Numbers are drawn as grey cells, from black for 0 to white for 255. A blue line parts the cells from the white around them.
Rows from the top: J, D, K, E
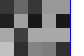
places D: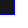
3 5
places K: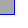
1 3 4 5
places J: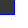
1 3
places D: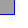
2 4
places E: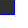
2 5

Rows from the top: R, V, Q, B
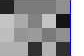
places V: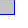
1 4
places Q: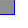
5
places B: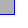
1 2 4
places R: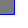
2 3 4
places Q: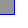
2

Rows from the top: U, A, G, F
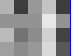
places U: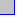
4
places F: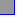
3
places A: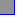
1 2 3 5
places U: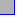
1
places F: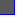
5

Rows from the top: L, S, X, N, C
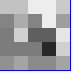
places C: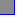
3 4
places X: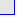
5
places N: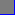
1 2 3
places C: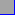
2 5
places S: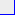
4

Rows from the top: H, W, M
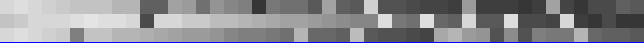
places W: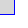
3 4 5 10 12 13 34 41
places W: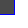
11 38 39 44
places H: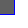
11 12 25 45
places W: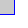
2 14 15
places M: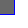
23 24 43
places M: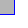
9 10 22 33 42
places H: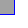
13 24 40

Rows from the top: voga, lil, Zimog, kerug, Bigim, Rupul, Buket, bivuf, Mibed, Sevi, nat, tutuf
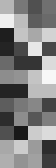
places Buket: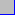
3 4
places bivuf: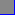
3

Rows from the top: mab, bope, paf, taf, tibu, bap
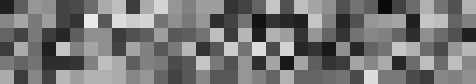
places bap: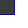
2 31
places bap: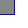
3 10 15 32

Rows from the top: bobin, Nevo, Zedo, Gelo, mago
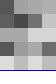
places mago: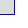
1 3
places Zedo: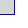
3 4
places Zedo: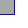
1 2

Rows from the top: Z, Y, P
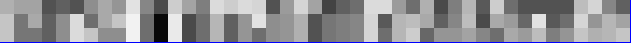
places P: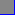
26 35
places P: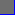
11 15 19 28 36
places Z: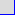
16 18 27 28
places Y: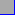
3 8 31 36

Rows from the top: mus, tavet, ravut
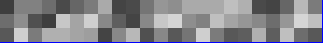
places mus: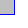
17
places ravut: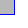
10

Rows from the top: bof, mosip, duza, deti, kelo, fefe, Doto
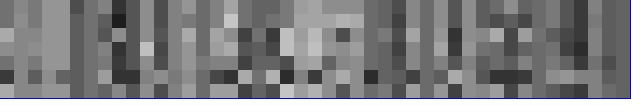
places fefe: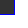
9 10 17 36 37
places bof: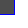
6 12 29
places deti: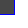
12 20 37
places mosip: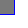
3 14 21 40 43

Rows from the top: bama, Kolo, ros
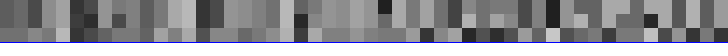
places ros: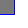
4 9 10 19 28 29 43 45 46 51
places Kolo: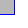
14 21
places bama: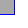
13 29 44 45 47 48
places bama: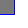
9 12 23 30 36 37

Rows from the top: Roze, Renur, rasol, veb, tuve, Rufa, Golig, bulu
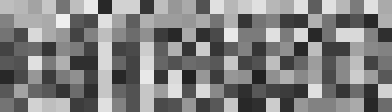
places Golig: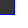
5 25
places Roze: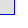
16 19 22 24 27
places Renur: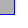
2 3 11 17 23 28
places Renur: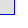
8

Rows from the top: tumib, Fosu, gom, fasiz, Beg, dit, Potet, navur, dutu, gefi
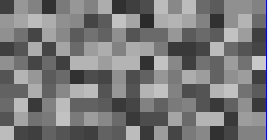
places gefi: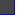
2 6 13 17
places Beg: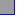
8 17
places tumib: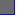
15
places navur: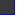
3 9 16 19
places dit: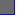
5
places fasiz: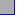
3 8 10
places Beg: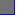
2 15 18

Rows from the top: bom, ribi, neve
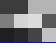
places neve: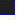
1
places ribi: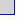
2
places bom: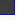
1 2

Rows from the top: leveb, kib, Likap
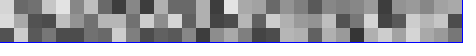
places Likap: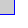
2 9 28
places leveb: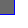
2 8 13 14 20
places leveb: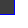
9 11 16 28
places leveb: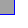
19 32
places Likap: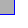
22 24 27
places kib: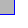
8 9 18 31

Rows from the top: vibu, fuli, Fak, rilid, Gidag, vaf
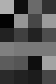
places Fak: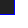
1 3
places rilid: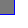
2 3 4

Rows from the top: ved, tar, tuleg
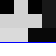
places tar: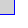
1 2 3
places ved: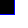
1 3

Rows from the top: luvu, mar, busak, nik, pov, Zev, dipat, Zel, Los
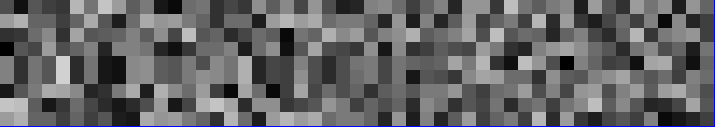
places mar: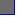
10 17 18 24 45
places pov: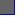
30 32 43 51
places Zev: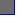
26 37 38 46 48 51
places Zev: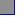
11 15 22 40 44
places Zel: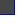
7 14 22 35 49

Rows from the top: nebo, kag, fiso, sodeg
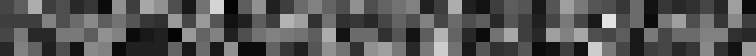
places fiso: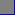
9 16 20 41 51 52
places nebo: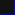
35 47
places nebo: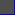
5 13 25 27 44
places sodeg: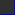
26 36 52
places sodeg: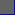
3 13 20

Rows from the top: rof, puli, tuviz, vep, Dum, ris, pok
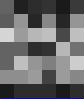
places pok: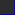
2 3 4 6
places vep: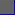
1 2
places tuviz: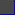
5
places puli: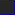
3 5
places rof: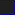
2
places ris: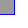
3 5
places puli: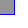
2 6

